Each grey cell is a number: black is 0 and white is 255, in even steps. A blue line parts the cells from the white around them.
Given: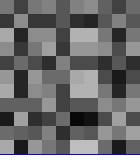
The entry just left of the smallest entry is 107
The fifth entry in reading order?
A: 87
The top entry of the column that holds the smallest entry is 129
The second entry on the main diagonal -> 140
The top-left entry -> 119
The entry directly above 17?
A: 87
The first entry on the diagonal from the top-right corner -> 107
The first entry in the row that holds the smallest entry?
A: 26
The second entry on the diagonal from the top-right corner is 129
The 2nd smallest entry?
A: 17
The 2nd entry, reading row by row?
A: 65
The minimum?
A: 8
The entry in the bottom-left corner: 169
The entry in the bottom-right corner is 97
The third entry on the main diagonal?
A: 140
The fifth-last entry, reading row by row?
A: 190
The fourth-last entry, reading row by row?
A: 190
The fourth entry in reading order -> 129
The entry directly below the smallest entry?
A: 97

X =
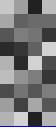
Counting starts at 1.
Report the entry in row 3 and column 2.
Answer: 125
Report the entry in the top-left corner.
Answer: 199
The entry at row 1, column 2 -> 158
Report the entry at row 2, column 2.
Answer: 97
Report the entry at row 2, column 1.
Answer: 167
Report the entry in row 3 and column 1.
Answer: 86
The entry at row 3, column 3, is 116
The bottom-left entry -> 179

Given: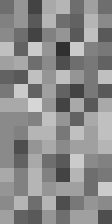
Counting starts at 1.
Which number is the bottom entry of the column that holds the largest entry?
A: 89
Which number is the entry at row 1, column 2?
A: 149
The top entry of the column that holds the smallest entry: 181
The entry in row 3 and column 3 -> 67
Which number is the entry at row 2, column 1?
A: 129
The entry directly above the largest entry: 98
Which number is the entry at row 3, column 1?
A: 138
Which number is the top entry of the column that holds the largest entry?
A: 67
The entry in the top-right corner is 110
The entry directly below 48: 78
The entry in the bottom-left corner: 160
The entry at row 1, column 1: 110
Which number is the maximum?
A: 214
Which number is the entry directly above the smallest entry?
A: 149
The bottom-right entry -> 78
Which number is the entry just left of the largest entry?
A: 169
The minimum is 48
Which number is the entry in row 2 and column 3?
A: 89

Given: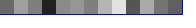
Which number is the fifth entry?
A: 138
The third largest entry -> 170
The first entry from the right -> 96
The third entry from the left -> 127

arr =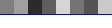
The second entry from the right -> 83
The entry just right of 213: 116
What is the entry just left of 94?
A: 43

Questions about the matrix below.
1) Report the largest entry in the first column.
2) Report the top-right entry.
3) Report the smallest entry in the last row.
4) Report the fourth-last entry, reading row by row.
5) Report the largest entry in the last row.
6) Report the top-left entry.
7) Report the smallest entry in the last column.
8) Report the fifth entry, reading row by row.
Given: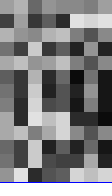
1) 179
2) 159
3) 43
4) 94
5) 225
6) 159
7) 11
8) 137

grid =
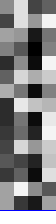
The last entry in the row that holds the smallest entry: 129
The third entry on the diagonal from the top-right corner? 151
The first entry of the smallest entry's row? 129
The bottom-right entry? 162
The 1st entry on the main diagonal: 140
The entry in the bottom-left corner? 162
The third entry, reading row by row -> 68
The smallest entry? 0
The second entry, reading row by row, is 223
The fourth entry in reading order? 97
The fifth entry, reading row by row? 68
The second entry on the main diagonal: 223
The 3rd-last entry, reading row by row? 56
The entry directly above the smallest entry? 24
